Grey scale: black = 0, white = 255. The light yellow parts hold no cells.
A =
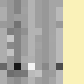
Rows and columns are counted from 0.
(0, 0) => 161
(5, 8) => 185
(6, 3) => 158
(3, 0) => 154
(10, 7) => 155
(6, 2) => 132
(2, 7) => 165
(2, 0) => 173
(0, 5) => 159
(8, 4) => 175
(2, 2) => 157
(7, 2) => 132
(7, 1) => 193
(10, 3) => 120
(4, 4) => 179
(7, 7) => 165
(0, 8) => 165
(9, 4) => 243
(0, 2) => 132
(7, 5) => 159
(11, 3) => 158
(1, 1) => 151
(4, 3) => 144
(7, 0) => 173
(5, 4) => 179
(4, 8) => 185
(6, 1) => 137
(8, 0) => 173
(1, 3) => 161
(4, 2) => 132
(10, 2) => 117
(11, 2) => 141
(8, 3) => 171

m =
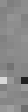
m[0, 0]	142
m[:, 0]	[142, 130, 133, 136, 140, 129, 133, 136, 136, 130, 141, 216, 128, 148, 134, 151]
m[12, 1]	141
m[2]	[133, 148, 145, 129]
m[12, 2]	140
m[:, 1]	[127, 134, 148, 142, 146, 138, 135, 142, 135, 115, 132, 151, 141, 137, 134, 159]
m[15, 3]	110
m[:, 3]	[140, 142, 129, 134, 140, 147, 142, 141, 140, 133, 134, 32, 154, 129, 139, 110]
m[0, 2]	132
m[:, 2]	[132, 140, 145, 142, 138, 140, 139, 140, 138, 137, 136, 128, 140, 135, 139, 145]

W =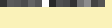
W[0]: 51
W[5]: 86
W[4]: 100
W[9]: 74

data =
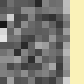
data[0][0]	75
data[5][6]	92
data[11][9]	205
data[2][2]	68
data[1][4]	138
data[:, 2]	[91, 86, 68, 72, 157, 118, 94, 47, 161, 97, 108, 83]
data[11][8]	108
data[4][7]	113
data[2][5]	77
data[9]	[125, 73, 97, 62, 77, 75, 123, 165, 60, 151]
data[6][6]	156
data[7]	[114, 130, 47, 132, 100, 71, 128, 114, 103, 181]
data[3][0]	24
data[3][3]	140
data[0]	[75, 111, 91, 91, 84, 39, 131, 109, 113, 187]
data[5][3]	74
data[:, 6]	[131, 118, 61, 129, 95, 92, 156, 128, 94, 123, 130, 81]
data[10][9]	135
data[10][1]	122
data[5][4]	66
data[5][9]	112
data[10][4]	97
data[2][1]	205
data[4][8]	82
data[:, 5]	[39, 106, 77, 94, 92, 108, 168, 71, 140, 75, 120, 67]
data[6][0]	88
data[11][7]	63
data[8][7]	108

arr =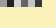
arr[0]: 156
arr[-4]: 212
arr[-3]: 101
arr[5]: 57

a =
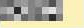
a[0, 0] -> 118
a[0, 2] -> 149
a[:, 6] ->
[130, 202, 130]
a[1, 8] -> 166
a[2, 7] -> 45
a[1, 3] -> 196
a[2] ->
[110, 127, 189, 106, 130, 101, 130, 45, 126]
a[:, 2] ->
[149, 41, 189]
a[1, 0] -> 159

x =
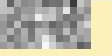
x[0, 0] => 195
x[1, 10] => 112
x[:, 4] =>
[144, 152, 163, 109, 119, 124, 187]
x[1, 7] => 193
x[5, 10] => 180
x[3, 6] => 153
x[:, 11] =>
[196, 170, 130, 176, 172, 151, 95]
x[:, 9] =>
[162, 228, 118, 143, 189, 127, 154]
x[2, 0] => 163
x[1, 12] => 144
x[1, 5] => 182
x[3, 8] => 120
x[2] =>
[163, 133, 132, 174, 163, 237, 196, 198, 150, 118, 131, 130, 169]
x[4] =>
[152, 180, 133, 174, 119, 184, 177, 140, 129, 189, 130, 172, 165]
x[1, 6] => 175
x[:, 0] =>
[195, 191, 163, 150, 152, 174, 153]
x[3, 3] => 118
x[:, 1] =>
[100, 187, 133, 120, 180, 117, 169]
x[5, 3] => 169

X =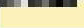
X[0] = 63
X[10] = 45
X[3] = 226

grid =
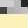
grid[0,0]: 207
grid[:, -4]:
[207, 68]
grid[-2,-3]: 207

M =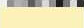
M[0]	240
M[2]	177
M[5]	145
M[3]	166

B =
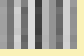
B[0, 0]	155
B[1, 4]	219
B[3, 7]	147
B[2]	[160, 117, 203, 111, 219, 64, 182, 147, 105, 209, 146]
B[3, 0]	160
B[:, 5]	[58, 71, 64, 64, 61, 76, 67]
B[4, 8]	101
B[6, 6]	182
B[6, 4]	219
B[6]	[160, 117, 205, 107, 219, 67, 182, 147, 108, 209, 144]
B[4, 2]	198
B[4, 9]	209
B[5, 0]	164
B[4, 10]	148
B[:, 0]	[155, 162, 160, 160, 160, 164, 160]
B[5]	[164, 120, 210, 99, 219, 76, 179, 147, 117, 206, 139]
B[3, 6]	182
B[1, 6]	182
